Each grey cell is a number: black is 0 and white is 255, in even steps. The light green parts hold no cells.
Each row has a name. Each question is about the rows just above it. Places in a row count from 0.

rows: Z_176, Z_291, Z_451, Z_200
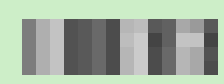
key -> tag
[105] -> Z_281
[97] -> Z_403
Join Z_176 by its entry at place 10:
Z_403
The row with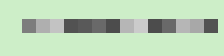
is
Z_451
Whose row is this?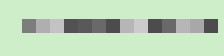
Z_200
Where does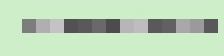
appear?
Z_176

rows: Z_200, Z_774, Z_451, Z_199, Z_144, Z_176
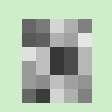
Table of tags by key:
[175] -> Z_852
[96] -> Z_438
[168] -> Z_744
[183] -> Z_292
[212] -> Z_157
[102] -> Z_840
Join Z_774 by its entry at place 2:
Z_852
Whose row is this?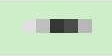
Z_451
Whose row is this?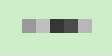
Z_199
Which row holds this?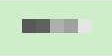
Z_774
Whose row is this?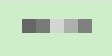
Z_200

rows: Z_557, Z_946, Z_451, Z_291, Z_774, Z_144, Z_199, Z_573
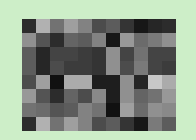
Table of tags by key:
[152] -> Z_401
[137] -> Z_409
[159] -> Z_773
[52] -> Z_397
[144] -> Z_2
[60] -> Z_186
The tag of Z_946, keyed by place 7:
Z_401
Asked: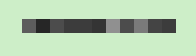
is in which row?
Z_291
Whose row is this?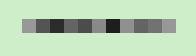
Z_144
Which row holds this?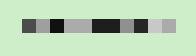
Z_774
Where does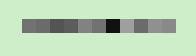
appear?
Z_199

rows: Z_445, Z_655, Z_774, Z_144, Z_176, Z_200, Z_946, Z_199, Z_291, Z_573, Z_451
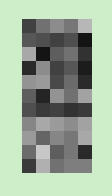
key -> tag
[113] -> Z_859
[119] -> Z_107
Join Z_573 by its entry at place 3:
Z_107
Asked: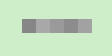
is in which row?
Z_199
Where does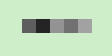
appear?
Z_200

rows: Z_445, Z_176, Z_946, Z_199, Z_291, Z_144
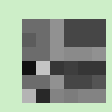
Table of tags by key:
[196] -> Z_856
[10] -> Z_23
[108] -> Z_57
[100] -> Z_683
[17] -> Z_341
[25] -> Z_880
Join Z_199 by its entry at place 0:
Z_341
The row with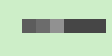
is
Z_176
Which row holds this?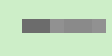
Z_946
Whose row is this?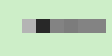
Z_144

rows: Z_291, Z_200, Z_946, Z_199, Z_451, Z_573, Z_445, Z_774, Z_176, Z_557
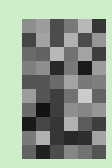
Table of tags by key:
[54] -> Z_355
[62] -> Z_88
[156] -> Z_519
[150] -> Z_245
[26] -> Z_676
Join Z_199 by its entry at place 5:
Z_519
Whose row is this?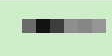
Z_445

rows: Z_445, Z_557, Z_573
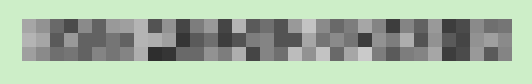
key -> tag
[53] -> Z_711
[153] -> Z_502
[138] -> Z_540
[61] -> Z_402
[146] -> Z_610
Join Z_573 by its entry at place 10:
Z_711
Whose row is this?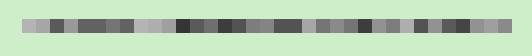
Z_557

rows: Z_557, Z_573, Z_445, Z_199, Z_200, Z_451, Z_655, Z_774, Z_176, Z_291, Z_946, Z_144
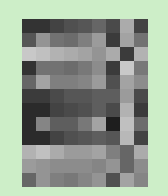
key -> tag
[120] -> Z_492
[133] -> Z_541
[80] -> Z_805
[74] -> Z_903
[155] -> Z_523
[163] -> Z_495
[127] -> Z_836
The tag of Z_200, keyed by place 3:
Z_836
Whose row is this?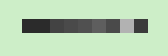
Z_655
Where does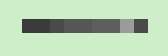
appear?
Z_451

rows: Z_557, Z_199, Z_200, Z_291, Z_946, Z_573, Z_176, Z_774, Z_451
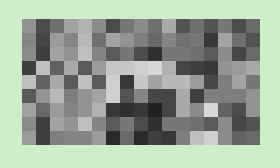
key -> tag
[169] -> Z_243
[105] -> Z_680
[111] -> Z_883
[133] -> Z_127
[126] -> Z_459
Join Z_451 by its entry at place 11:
Z_459
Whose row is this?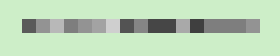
Z_573

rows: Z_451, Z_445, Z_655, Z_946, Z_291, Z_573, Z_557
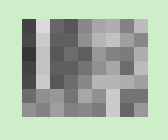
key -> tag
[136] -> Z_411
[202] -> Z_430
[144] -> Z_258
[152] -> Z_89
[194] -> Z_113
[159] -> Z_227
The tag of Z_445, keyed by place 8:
Z_411
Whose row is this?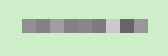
Z_557

